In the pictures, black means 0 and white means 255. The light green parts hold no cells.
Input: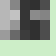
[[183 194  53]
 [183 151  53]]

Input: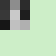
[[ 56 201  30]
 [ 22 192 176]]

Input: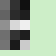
[[ 99  43  30]
 [144 216 239]]

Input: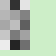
[[182 162 130]
 [167 190  95]]

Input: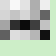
[[213 196 214]
 [165  46  11]]

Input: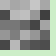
[[ 74 185 191]
 [119 119 102]]

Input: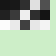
[[ 33  58 238]
 [252 234  64]]
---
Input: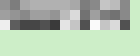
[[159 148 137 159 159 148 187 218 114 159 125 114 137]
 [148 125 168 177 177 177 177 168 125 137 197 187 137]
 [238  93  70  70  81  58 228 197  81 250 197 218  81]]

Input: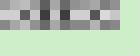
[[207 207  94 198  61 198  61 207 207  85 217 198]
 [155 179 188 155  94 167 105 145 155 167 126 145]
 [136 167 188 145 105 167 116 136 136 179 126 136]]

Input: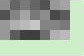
[[152 176 186 198 132 132 121]
 [ 82 132 164 121 141  73  91]
 [141 101 121 101  82 152 164]
 [152  91  63  63 110 176 186]]

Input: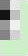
[[153 240]
 [122 230]
 [132 210]
 [ 19 191]]

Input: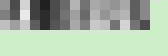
[[191 159 200  94  44  85 106 168 126 200 191 115 211 115  76]
 [126  85 233  64  44  76 115 159 106 180 148 168 180  94 136]
 [148  76 211  64  32  76 106 180 115 168 159 148 168  94 136]]

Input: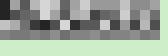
[[194 172 112  57  36  79 214  48  89  89 205  68 153  68 183  79]
 [ 36 162  89 183 214 194 101 162 205 153 153 153 194 141 141 162]
 [131 121 121 131 121 141 112 131 131 141 121 131 131 141 121 131]
 [ 36  79 101 112 214 162  89 172 183  68 101 112 205 121 172 112]]
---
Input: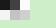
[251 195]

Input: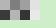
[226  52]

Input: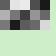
[ 25 149  92]

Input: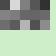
[ 49 102 180]

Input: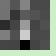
[ 73  83 154  80  69]

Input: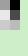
[  2 232]

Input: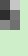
[198  45]

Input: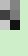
[131  63]

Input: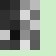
[187 216  40 200]
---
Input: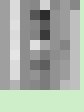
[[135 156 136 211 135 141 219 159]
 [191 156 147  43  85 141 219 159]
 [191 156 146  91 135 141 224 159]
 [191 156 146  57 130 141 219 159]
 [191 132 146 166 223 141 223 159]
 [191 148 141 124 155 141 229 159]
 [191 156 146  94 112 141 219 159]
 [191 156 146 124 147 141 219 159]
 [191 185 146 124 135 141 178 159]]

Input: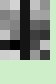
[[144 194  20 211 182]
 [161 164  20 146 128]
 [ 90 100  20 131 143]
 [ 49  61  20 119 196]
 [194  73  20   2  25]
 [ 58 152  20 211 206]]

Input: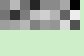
[[  2 168 138 138  37 112 185 133]
 [237  98 181 207 192 125  50 116]
 [ 80 217 149 156 129 182 164 158]]

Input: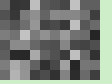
[[ 95  95 193  70  81  89 190  55  52 106]
 [ 62 115 135 134 137 100 143 123  55  81]
 [106  87 191  56  74  67 150 110  84 101]
 [ 37 108 113 155 120 145 123 194 114 125]
 [ 79  67  72 134  79  83 103 139 139  86]
 [ 49 104 191  58  81  98 169  40  41  94]
 [115 118  38 161  72  48  98 145 170 125]
 [ 62 106  44 131  49  76  63 148 179 109]]

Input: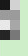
[[210  24]
 [155 155]
 [167 232]
 [120  37]]

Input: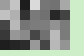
[[168 114 118 218  29 196 157]
 [ 67  39 113 121  50 176 193]
 [123 146 125 124 117 184  69]
 [123 186 113  70 138 151  56]
 [148 184  69 153  44  37  30]]
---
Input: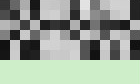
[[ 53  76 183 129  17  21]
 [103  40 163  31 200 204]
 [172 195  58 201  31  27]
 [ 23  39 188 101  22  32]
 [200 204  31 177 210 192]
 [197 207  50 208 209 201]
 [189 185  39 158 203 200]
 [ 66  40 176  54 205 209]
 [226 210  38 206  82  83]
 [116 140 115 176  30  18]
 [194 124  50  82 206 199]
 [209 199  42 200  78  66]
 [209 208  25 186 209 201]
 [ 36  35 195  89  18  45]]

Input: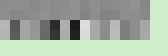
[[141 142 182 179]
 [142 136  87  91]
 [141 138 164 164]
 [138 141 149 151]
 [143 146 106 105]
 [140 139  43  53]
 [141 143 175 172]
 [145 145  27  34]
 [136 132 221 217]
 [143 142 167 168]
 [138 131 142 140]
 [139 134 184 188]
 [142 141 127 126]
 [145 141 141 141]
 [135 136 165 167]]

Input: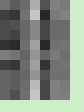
[[113  63  75  75  50 125  63 100 100 100]
 [ 92  55  80  67  43 116  55  92  92  80]
 [106 115 103 103 111 101 108 103 108 111]
 [173 198 135 135 160 148 160 148 186 198]
 [ 82  40  71  71  40 102  51  82  71  71]
 [128 123 107 107 113 123 113 113 128 128]
 [121 131 107 107 116 111 116 111 121 126]]

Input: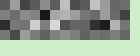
[[ 91 128  45 119]
 [158 109 120  74]
 [ 67 139 116 156]
 [ 90 130 206 124]
 [141  24 126  98]
 [ 93 166 216 129]
 [191 178  81 142]
 [ 77 157 101 125]
 [ 90 118 100  98]
 [193 107  47 116]
 [156 157  29 109]
 [103 106 178 125]
 [110  65 117 102]]

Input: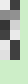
[[237 139  53  65 232 224]
 [ 63 145 210 234  61  64]]

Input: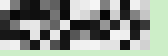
[[240  70  38  23 233]
 [124   8 120  22 240]
 [ 28  19 226  12 122]
 [ 15  15 231 228  20]
 [116  18 149  18 225]
 [ 96 117  99 232  78]
 [ 15  10 233  17  21]
 [230 233  11  86 240]
 [236 216  14 149 240]
 [245 158  24  31 243]
 [127   6 150  15 227]
 [233 206  30 243 227]
 [ 16  29 219 238  16]
 [240 130  20  27 230]
 [211 197  55 221 209]]

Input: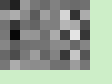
[[ 67 156 115 120 134 104 119]
 [ 32 173  52   7  94  76 172]
 [155 139 112 151 112 121 144]
 [119  91 100 149 115 157 140]
 [107 160 129 111 116 100 141]
 [129 126 127 171 138 131 113]
 [113 213 181  64 140  55 111]
 [107  50 170 228 104 198 156]
 [112 172  79  54 133  84 118]]
